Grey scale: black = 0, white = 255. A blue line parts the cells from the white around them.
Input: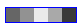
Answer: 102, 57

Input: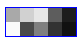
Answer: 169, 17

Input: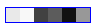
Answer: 233, 152

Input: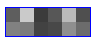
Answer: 94, 108

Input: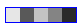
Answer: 230, 42

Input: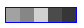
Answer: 162, 54
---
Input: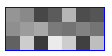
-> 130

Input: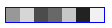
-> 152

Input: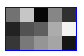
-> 114

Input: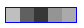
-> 148

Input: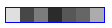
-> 102

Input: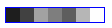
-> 126

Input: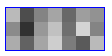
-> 146

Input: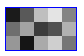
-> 132
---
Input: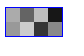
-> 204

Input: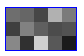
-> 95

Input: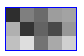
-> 99

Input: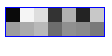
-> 144

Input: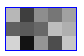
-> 104

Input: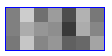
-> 57

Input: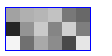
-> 133

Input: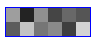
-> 138

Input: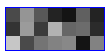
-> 102

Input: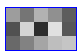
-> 45
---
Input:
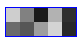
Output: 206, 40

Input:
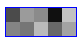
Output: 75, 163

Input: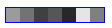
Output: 155, 128

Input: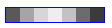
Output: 89, 59

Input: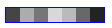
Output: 69, 35

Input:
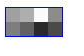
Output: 160, 74

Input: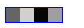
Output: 101, 159

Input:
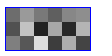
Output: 109, 68
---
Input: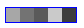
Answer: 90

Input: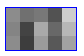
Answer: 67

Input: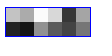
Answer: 35

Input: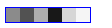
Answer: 82

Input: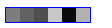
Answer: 79

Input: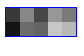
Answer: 57
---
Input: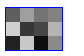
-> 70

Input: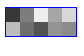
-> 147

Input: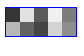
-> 211

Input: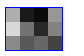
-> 40

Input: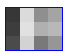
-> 176

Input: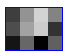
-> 204

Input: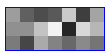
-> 217

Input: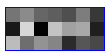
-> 168
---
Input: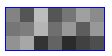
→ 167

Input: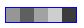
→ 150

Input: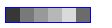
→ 153

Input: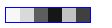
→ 194

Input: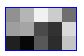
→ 204

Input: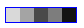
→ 125
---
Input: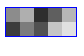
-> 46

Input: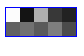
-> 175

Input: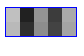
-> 148

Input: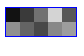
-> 113

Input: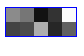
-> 18

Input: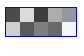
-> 61

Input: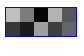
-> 5

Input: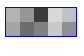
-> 60
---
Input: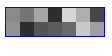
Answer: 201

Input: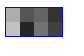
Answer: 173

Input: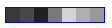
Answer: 174

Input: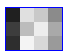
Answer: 237

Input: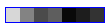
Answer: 131

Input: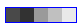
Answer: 192

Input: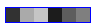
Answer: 170

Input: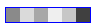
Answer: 218

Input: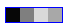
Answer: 168
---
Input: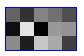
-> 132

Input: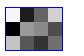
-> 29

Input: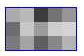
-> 60

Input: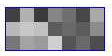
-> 112

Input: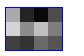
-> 36

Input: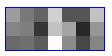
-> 85
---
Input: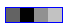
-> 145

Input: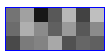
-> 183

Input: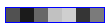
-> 193

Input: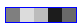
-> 188

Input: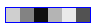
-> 207

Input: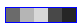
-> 181
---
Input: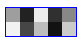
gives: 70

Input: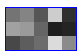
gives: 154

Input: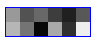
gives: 116

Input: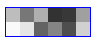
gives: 229

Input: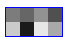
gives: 26

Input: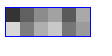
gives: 125
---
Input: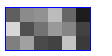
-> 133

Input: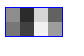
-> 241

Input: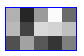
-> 211

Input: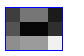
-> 6

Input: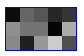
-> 5

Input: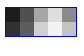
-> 243

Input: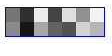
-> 210

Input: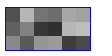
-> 182
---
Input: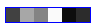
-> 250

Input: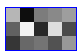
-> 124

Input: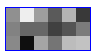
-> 90

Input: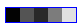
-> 41

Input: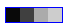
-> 64

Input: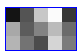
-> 199

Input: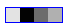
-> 3

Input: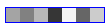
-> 244
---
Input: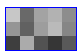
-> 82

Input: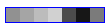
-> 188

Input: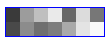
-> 111

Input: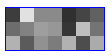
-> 145

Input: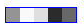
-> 223

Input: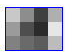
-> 92

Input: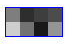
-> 25

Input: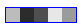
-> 79
